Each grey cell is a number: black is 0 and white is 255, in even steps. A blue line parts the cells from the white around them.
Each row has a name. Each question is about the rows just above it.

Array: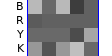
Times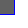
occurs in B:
1
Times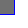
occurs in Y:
0
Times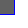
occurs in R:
4

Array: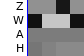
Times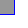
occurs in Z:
0
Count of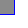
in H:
2
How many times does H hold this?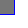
1
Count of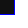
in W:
2
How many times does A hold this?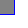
0

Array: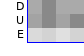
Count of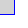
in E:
2
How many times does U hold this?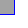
2
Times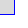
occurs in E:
1
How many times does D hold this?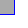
3
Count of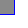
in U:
2
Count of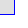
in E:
1

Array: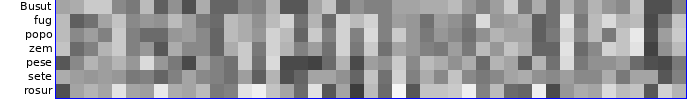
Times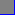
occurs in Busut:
5
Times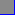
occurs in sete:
7
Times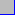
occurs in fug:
7
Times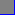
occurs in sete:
5

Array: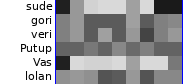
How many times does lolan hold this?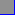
2
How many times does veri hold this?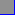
0
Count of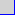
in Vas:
2
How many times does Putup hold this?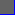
5

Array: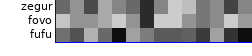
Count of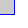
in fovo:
4
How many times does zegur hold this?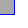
1

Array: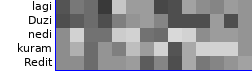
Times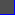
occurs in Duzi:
6
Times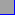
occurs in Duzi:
0
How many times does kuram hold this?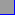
1
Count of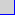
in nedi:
3
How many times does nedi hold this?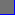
3
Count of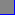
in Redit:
2
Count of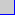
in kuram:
0

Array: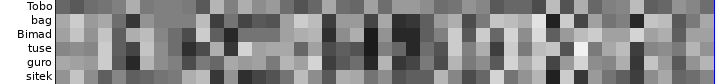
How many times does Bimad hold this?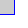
4
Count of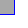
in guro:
3
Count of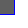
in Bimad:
5

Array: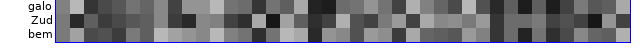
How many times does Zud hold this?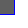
3
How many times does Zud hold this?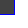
7
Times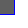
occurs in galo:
4
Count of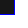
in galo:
0

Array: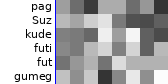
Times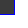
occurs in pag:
1
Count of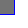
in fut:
2
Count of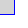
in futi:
2

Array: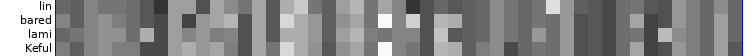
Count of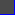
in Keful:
4
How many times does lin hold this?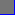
8
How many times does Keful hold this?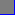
6
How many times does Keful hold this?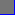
4
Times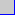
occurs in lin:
1
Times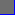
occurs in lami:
3

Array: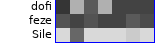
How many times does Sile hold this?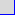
5
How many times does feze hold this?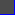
1
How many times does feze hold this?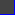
3
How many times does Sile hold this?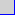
0
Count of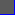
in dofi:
1
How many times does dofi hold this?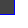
3

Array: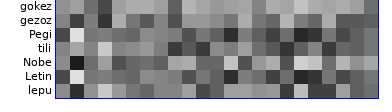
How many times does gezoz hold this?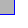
1
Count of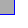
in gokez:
5
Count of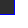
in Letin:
1
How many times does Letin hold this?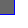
1
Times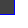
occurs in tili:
0
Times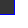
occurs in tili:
1

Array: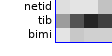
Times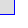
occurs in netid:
1
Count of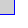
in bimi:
2
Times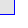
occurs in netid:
2
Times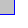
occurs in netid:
1

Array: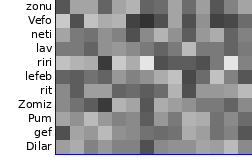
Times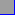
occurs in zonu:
1
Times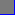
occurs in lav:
7
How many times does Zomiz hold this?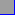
1
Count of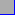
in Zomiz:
1
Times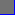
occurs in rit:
0
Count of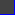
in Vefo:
2

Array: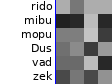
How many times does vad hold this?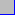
1
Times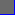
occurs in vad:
2
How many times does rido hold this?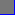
1
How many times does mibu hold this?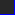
2
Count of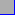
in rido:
3
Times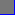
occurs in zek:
1

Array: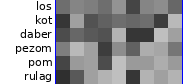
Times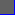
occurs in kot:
1
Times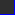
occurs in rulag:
1
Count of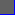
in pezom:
1
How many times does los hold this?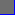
2
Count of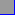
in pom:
4
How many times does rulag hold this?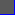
1

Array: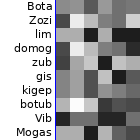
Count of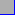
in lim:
3
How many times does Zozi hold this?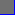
1
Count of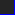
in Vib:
3

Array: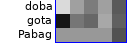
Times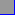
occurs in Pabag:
4
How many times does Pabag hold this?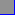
0
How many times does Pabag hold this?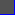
1
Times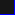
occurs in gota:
1
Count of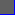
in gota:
1

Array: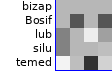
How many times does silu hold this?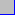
1
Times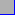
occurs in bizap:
0
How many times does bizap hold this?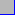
4
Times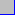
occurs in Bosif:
0
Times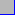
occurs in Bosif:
2
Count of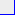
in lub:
1
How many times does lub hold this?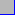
1

